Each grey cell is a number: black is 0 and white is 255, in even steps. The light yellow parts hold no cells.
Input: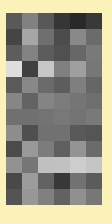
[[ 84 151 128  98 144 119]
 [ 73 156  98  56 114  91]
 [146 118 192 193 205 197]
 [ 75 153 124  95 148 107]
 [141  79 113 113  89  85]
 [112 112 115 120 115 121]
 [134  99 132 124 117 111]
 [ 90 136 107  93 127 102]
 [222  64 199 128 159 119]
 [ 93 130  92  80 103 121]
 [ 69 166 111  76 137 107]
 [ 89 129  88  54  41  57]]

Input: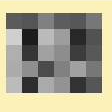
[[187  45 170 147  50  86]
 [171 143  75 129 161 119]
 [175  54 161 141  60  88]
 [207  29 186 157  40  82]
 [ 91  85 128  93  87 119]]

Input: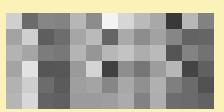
[[181 215  99  96 155 155 158 171 130 174 109 107  98]
 [178 206 108  91 159 164 134 168 144 176 127 107  82]
 [164 226  86  87 154 212  65 142 118 157 182  68  96]
 [179 165 124 120 180 150 183 195 173 186  85 131 114]
 [163 207  94 109 166 186 101 170 141 162 134  99 101]
 [207 107 134 131 182 140 243 214 186 168  57 183 130]]

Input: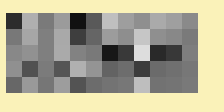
[[103 153 118 157  83 108 115 119 190 114 116 121]
 [144  81 123  85 176 148  99 109  60 107 112 119]
 [136 145 127 170 130 121  23  57 221  41  56 126]
 [120 166 127 169  62 101 156 142 198 143 136 122]
 [ 44 175 122 155  17  89 191 158 143 170 159 138]]

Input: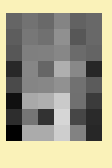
[[  1 171 171 206 130  39]
 [ 45 117  50 214  70  42]
 [ 16 169 175 202 112  59]
 [ 74 133 135 145 113  91]
 [ 40 134 102 175 136  39]
 [ 87 127 128 135 107 100]
 [ 93 119 112 144  87 104]
 [101 114 105 132  98 104]]

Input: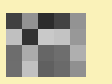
[[110 193  96 106 144]
 [109 171 102 110 175]
 [192  50 201 195 152]
 [ 65 146  44  67 147]]

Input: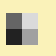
[[ 34 160]
 [101 218]]
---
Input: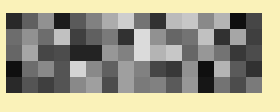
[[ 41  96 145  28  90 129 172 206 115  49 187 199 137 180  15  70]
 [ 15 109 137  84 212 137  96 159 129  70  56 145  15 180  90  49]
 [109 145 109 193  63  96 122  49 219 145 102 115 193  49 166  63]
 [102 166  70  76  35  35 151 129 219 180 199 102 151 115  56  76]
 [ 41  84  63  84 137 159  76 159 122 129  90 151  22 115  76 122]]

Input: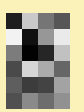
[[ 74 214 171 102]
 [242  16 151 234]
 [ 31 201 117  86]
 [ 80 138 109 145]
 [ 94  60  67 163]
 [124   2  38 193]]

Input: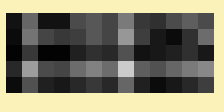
[[ 40 157  75  69 108 129 108 203  94  81 102 122 136]
 [ 11 116  69  56  62  87  69 151  62  24  11  48 108]
 [ 11  81  32  24  40  56  40 102  32  11  24  40  62]
 [ 18 102  18  18  75  87  69 122  56  48  75  94  75]
 [  3  56   3   3  32  48  40  81  18  24  32  48  24]]

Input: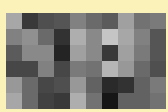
[[ 91 137 137  36 160 137  57 160 122  85]
 [ 71  71 129  71 122 114 182 152 106  79]
 [129 144 106  50 174 137 197 167 129  85]
 [167  57  79  85 129 106  91 160 114 122]
 [152 106  71  79 152  98  42  50  98 122]
 [167 106  65  57 174 114  22  98  98 114]]

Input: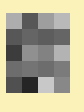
[[ 80  37 200 136]
 [173  87 158 185]
 [ 60 144 130 179]
 [109 116 109 123]
 [ 87 101  93 101]]

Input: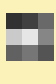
[[202 230 134]
 [ 49  64 105]
 [ 97 118  84]]
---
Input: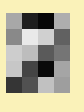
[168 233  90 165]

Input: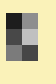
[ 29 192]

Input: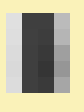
[224  64  57 150]

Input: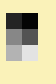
[36 83]

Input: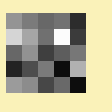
[148 166  63  13  13]

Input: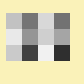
[194 149 241]

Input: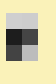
[207  69]

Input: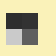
[46 95]

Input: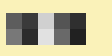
[93 43]
